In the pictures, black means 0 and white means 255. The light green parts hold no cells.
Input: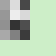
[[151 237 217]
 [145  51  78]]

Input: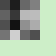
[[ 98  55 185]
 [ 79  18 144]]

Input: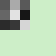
[[102 226  22]
 [ 43  55 214]]

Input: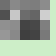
[[ 80 199 108]
 [144 141  68]]

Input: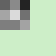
[[165 218 113]
 [126 127 163]]

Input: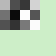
[[114  11 253]
 [ 81  51 121]]
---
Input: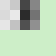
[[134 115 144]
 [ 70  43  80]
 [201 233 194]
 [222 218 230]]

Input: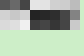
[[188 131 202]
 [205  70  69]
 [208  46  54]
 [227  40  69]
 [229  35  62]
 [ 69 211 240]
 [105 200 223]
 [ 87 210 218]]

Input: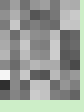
[[172 201 196 102 106  94  74 153 127 100]
 [175 189 198  91  97  88  97 136 149 119]
 [121 119 107 188 203 205 171 185 106 127]
 [159  98 114 138 126 138 172  84 193 194]
 [149  85 126 142 130 143 182  93 194 203]
 [113 135 111 173 199 187 156 199  97 116]
 [159 175 199 109 135 120 107 134 137 132]
 [125 144 123 164 170 181 137 245  47 100]]

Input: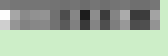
[[118 163 147]
 [111  60  79]
 [111  58  77]
 [119 171 152]
 [116 132 126]
 [111  59  78]
 [117 141 132]
 [109  28  57]
 [116 134 128]
 [112  77  90]
 [115 113 114]
 [117 147 136]
 [117 145 135]
 [117 138 130]
 [118 166 149]
 [124 253 207]]

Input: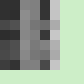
[[198 196 171 199 176 170 197]
 [ 51  52 108  56 130 113  73]
 [128 128 118 127 122 119 128]
 [131 141 137 135 141 136 127]
 [ 48  46  81  49  79  81  51]
 [ 48  48  72  45  70  73  61]]

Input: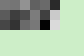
[[ 42 202 218]
 [106  64   3]
 [ 97 124 120]
 [146  76 106]
 [117  62  51]
 [120  91  70]]
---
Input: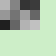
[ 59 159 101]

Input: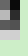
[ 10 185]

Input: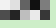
[125 234]

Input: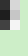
[215  30]

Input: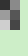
[138 156]

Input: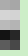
[167 213]

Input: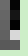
[  5 102]

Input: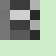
[179 208  61 118]
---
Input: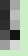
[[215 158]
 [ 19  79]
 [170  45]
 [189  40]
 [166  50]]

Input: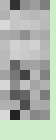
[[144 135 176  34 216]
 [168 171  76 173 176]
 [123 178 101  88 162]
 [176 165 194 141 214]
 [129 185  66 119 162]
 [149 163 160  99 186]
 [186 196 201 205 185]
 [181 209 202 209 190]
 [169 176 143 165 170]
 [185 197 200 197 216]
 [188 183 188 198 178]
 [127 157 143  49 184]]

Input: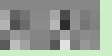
[[140 151 122 225  87 131 131 162 189  90]
 [136 140 130 165 119 133 133 144 153 120]
 [129 118 147  44 182 139 139 107  80 179]
 [131 124 143  74 166 137 137 116  98 164]
 [135 135 135 135 135 135 135 135 135 135]]

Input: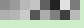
[[185  63 127 173  85 202 181 175]
 [123 226  34  96 196 184 155 140]]

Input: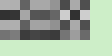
[[106 157 117  59  64  69  60 124 115]
 [ 79 170  77 145 161 163  96 175 174]
 [206  49 205 102  83  85 166  53  49]
 [ 79 170  75 148 168 168  99 176 178]]

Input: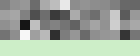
[[118  53 154 150 143 106 150 125  47 185 159 247 142 115]
 [168 148 206 146 164 143  98 116 130 119 191  21 156 144]
 [153  91 201 148 110 126 171  81  58 110  79 129 166 160]
 [103 104 127 139 141 147 141 232 189 170 108 151 145 128]]
